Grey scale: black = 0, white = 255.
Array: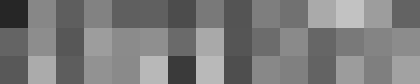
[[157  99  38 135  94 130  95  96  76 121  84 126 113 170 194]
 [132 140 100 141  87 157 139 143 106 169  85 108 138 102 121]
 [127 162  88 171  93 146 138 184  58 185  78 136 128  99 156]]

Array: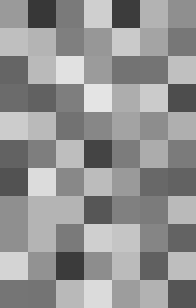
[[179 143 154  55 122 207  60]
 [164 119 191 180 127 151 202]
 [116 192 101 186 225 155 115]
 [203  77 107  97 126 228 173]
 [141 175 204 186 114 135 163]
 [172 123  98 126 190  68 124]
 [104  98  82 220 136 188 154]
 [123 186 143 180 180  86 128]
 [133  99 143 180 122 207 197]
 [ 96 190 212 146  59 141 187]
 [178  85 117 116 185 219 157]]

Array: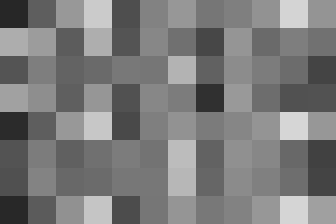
[[212 148  39  94 152 203  78 130 151 118 127 146]
 [126 113 173 156  92 174  84 135 112  71 149 106]
 [108  68  84 126  99 106 120 118 179  97 140 124]
 [ 81  82 161 142  95 150  81 135 124  48 153 109]
 [214 151  43  94 152 199  73 127 146 123 134 148]
 [104  65  83 124  96 112 124 115 188  98 144 135]
 [110  68  80 131 104 107 119 119 183 102 139 128]
 [213 160  40  91 145 197  76 118 149 120 130 151]]

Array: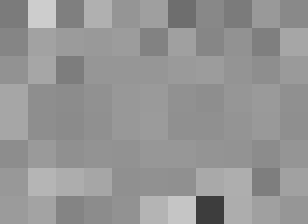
[[153 137 123 205 127 176 149 159 110 136 123]
 [127 166 133 162 155 153 156 130 160 134 146]
 [142 154 146 166 125 150 150 150 154 156 148]
 [154 144 166 142 140 145 152 154 145 142 150]
 [153 143 166 142 139 144 152 155 144 144 148]
 [140 149 141 154 144 147 146 151 151 148 147]
 [126 161 152 181 173 166 144 145 144 169 174]
 [160 150 155 163 132 140 146 180 197  61 173]]

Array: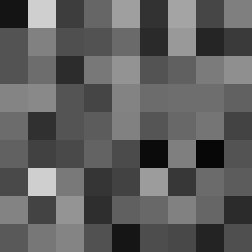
[[ 70 127  20 207  61 102 159  50 164]
 [ 37  58  83 129  79  82 106  42 153]
 [123 143  83 109  44 120 147  83  96]
 [110  97 132 137  84  69 131 108 110]
 [117  67 108  48  84  92 129  85 104]
 [  7  83  97  65  73  99  75  11 127]
 [107  92  73 207 121  53  66 156  55]
 [102  43 131  67 148  46  96 104 129]
 [ 35  79  89 119 132  81  21  77  72]]

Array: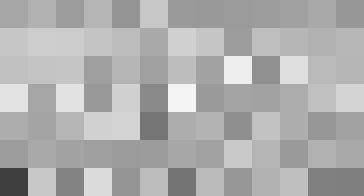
[[169 151 165 177 157 180 148 199 154 153 155 157 161]
 [178 183 198 205 204 196 188 169 208 197 157 190 182]
 [185 181 192 195 197 159 180 160 189 163 238 144 222]
 [192 212 227 165 226 153 208 137 243 154 164 162 173]
 [150 163 174 164 181 209 212 118 174 179 143 194 173]
 [177 168 157 169 163 159 155 156 167 162 201 181 154]
 [128 127  63 199 131 219 148 189 116 185 151 178 191]]
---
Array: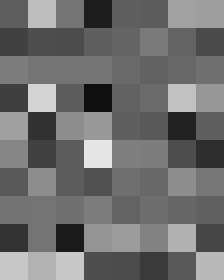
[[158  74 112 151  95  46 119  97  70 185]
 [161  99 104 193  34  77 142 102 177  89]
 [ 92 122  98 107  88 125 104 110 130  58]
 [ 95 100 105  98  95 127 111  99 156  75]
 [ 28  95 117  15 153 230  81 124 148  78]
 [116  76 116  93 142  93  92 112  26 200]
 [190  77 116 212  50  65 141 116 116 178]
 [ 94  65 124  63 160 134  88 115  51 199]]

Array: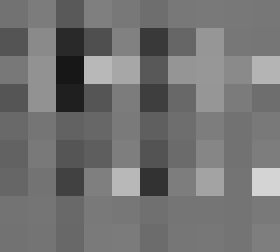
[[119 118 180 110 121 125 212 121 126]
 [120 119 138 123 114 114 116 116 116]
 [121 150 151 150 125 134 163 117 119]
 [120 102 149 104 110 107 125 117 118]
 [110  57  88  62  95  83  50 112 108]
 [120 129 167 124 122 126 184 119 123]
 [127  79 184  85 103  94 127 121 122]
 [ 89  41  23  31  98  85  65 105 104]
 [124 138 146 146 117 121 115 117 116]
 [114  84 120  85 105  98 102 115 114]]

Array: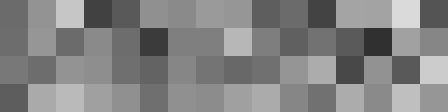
[[ 84 134 204 150]
 [218 161  89 191]
 [163  48 146 138]
 [164  90  72 172]
 [ 67 114 172 113]
 [107  96 149 134]
 [ 94 126 112 171]
 [150 183 104 160]
 [154 127 116 140]
 [138 127 134 144]
 [144  59  99 111]
 [ 89 109 111 144]
 [ 65 138 142 160]
 [198 107 147 186]
 [147 150 109 170]
 [107 109 120  93]]

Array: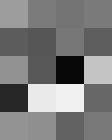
[[122  94 196 103 120]
 [116 119   8 241  98]
 [123  86  88 234 143]
 [157  92 146  39 147]]

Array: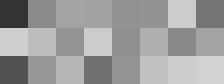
[[116 163 210]
 [204 136 204]
 [147 176 194]
 [146 143 148]
 [162 204 113]
 [163 148 182]
 [139 188 151]
 [ 51 207  81]]

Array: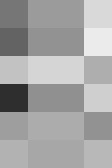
[[217 235 174 207 146 184]
 [155 146 213 144 172 167]
 [155 146 213 144 172 167]
 [118  99 194  46 158 178]]

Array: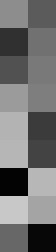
[[ 91 113 121 126  59  67 183 164   7]
 [141  48  81 155 179 182   3 200 103]]

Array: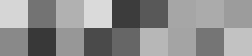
[[156 194]
 [171 117]
 [166 164]
 [ 88 183]
 [ 60 102]
 [218  74]
 [177 151]
 [115  56]
 [214 137]]
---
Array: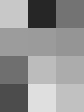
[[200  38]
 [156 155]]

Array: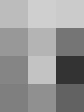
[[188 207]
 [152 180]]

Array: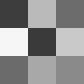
[[ 61 186]
 [245  58]]

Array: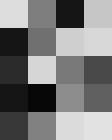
[[220 126]
 [ 21 112]]

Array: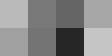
[[186 121]
 [160 116]]

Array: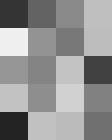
[[ 52  99]
 [240 147]]
